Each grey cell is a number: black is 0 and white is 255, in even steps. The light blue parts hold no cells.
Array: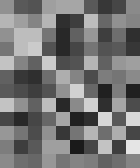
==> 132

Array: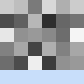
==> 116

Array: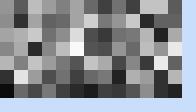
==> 98

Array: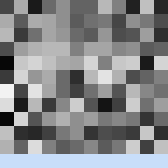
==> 77

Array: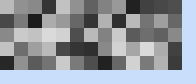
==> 103

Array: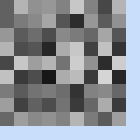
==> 145
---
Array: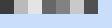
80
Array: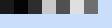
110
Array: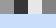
130
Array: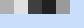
154
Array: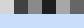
102
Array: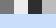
188
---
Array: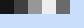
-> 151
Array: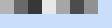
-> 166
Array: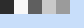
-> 95
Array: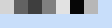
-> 226
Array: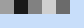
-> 129
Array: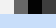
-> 103
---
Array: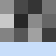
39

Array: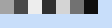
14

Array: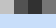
49

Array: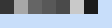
27

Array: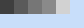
63

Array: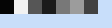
5
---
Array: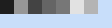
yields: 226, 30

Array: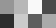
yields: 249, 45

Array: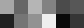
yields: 238, 10

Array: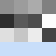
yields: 252, 45

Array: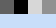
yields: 215, 0

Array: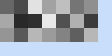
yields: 232, 41
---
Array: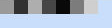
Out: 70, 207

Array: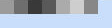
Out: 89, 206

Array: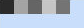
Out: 101, 197

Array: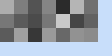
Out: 119, 201

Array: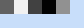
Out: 65, 241

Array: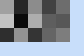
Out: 173, 194

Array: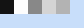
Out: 136, 253

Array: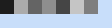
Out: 142, 197

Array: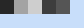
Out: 206, 206

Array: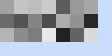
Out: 77, 232
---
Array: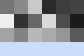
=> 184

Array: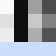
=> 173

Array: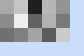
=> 164

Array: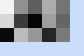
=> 151

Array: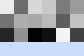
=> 2

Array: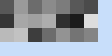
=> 61
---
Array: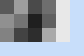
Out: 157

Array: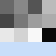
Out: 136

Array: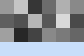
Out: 197

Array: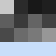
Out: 43

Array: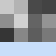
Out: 179

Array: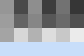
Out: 73

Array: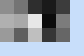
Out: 116

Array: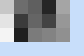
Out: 109

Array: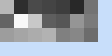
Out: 46
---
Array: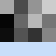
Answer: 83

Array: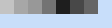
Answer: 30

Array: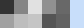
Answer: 197

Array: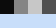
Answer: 133

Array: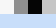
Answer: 143

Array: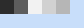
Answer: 242

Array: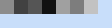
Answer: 160

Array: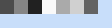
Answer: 170
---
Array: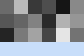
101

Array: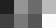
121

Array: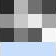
200

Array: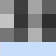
54

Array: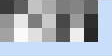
231

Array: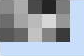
164

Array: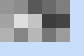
222
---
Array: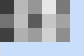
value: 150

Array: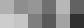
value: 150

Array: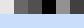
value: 80

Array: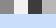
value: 60

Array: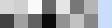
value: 250

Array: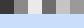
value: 234

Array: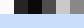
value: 9

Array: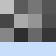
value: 118

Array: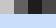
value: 29
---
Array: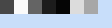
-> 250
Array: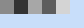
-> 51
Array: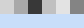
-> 169
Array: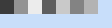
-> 147
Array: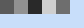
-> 145
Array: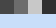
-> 108
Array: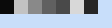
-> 194
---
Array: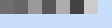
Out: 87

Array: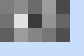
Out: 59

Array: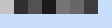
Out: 26

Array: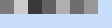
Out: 97

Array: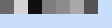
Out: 125

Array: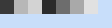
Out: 43

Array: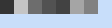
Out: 82

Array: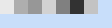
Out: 210

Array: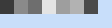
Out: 228
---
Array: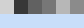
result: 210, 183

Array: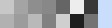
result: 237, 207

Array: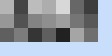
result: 216, 188

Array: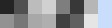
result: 229, 209

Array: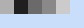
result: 203, 176

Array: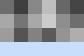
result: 203, 190
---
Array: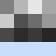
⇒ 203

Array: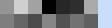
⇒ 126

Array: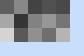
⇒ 167

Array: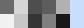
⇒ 241

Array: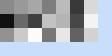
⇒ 17

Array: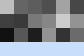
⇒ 64

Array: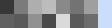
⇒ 97

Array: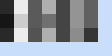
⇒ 22

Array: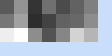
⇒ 119
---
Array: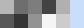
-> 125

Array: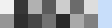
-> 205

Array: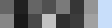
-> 122

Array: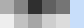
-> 47

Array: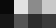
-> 226

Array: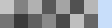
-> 164

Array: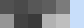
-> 87
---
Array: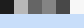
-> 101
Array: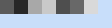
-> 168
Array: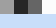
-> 101
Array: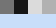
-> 219
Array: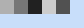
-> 33
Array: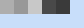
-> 200
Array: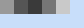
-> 58
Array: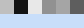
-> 232
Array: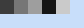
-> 158
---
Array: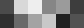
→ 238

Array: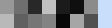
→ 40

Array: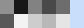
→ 130

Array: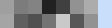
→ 131

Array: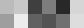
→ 63

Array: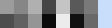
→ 176
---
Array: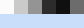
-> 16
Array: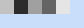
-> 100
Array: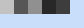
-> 40
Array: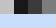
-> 59
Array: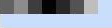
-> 83
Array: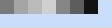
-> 93
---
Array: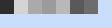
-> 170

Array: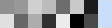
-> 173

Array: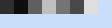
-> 95

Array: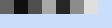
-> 78

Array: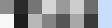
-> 184

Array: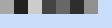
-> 204

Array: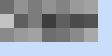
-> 162

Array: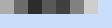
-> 44

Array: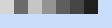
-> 198
